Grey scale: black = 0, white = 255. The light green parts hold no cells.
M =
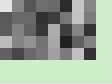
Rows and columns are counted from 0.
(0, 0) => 228
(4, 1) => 70
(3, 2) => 147
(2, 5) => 63
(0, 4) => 105
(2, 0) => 91
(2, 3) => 54
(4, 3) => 118
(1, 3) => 49
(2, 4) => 173
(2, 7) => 51
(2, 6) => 134
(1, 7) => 123
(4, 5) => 122

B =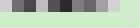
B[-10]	207
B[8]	161
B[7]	103
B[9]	211

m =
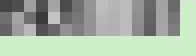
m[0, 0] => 68
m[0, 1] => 78
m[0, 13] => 163
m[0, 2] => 160
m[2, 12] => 96
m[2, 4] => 103
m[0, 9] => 181
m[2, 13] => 166
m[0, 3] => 81
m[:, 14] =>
[105, 117, 125]
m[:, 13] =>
[163, 164, 166]
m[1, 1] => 164
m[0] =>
[68, 78, 160, 81, 165, 75, 113, 150, 189, 181, 187, 147, 105, 163, 105]

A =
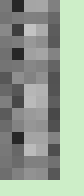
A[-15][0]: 121
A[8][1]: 71
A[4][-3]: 160
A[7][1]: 87
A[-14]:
[116, 123, 128, 127, 104]
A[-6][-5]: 91
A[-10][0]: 116
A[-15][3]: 166
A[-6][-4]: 141
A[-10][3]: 130
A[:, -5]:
[121, 116, 137, 120, 112, 116, 87, 104, 127, 91, 107, 124, 120, 117, 110]
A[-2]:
[117, 107, 128, 128, 113]
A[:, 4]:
[128, 104, 92, 89, 131, 100, 82, 83, 94, 72, 80, 131, 78, 113, 87]
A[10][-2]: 146
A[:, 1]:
[39, 123, 61, 125, 39, 118, 143, 87, 71, 141, 131, 39, 103, 107, 129]
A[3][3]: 142
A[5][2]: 135
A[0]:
[121, 39, 165, 166, 128]

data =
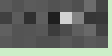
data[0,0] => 91
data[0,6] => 79
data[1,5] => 210
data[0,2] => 91
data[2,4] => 60
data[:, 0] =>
[91, 64, 96, 89]
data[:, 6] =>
[79, 130, 95, 82]
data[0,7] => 108
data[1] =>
[64, 92, 48, 95, 30, 210, 130, 54, 56]
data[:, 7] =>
[108, 54, 105, 90]

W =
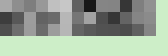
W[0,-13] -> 169
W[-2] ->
[61, 88, 157, 99, 107, 183, 118, 162, 78, 54, 100, 133, 139]
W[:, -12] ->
[142, 88, 110]
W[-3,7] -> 23
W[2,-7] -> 100
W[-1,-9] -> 156

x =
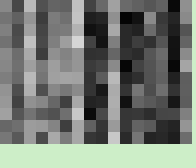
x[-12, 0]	136
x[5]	[135, 112, 159, 123, 158, 137, 149, 59, 67, 138, 6, 67, 83, 101, 8, 165]
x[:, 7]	[67, 31, 17, 67, 49, 59, 50, 52, 35, 11, 97, 54]
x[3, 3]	73
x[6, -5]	47
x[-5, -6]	52
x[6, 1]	106
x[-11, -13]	61
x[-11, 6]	195
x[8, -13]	135
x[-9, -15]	78
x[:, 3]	[81, 61, 69, 73, 61, 123, 117, 79, 135, 91, 153, 75]
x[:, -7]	[161, 144, 168, 127, 102, 138, 185, 171, 174, 170, 154, 200]
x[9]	[161, 86, 115, 91, 81, 111, 200, 11, 73, 170, 54, 56, 45, 70, 71, 128]
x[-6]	[126, 106, 185, 117, 160, 164, 162, 50, 92, 185, 35, 47, 82, 97, 33, 94]
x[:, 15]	[144, 138, 84, 100, 139, 165, 94, 95, 93, 128, 149, 109]
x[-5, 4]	135
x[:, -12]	[100, 124, 120, 127, 144, 158, 160, 135, 103, 81, 132, 169]
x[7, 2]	176
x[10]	[103, 111, 156, 153, 132, 62, 165, 97, 53, 154, 55, 99, 91, 43, 36, 149]
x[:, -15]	[71, 97, 74, 78, 109, 112, 106, 78, 66, 86, 111, 89]
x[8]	[152, 66, 145, 135, 103, 64, 168, 35, 39, 174, 17, 100, 89, 78, 23, 93]
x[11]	[119, 89, 156, 75, 169, 123, 167, 54, 48, 200, 42, 118, 36, 40, 30, 109]
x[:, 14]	[9, 37, 30, 19, 18, 8, 33, 51, 23, 71, 36, 30]
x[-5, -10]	138
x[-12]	[136, 71, 185, 81, 100, 97, 192, 67, 105, 161, 106, 97, 86, 97, 9, 144]
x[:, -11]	[97, 112, 123, 158, 131, 137, 164, 120, 64, 111, 62, 123]
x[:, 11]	[97, 18, 34, 62, 43, 67, 47, 118, 100, 56, 99, 118]

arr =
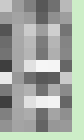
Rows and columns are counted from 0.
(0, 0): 202
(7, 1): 167
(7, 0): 121
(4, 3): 118
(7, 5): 138
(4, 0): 115
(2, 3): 158
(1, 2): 155
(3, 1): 168
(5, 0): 62
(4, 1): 167
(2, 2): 203
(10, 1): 164
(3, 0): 108
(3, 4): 181
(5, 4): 245
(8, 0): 63
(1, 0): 155
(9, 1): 166
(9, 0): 128
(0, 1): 156
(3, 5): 132
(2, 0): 84

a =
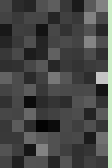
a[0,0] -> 73
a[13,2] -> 83
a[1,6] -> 56
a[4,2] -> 28
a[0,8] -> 130
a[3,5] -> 75
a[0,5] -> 56
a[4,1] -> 73
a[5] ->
[47, 49, 71, 88, 38, 57, 51, 59, 63]
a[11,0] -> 57
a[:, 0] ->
[73, 67, 24, 37, 56, 47, 99, 68, 49, 71, 56, 57, 83, 68]
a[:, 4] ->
[94, 37, 71, 68, 97, 38, 120, 78, 52, 65, 12, 81, 81, 38]
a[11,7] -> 27
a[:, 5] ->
[56, 64, 50, 75, 59, 57, 86, 75, 44, 73, 73, 71, 63, 84]
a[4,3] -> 37
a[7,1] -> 76
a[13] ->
[68, 33, 83, 82, 38, 84, 49, 64, 57]
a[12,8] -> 103
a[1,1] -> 58
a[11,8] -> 113
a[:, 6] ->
[26, 56, 65, 68, 57, 51, 59, 73, 82, 77, 63, 73, 48, 49]
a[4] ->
[56, 73, 28, 37, 97, 59, 57, 77, 47]
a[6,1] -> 76
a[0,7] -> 90
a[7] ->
[68, 76, 93, 56, 78, 75, 73, 74, 20]
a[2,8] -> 39
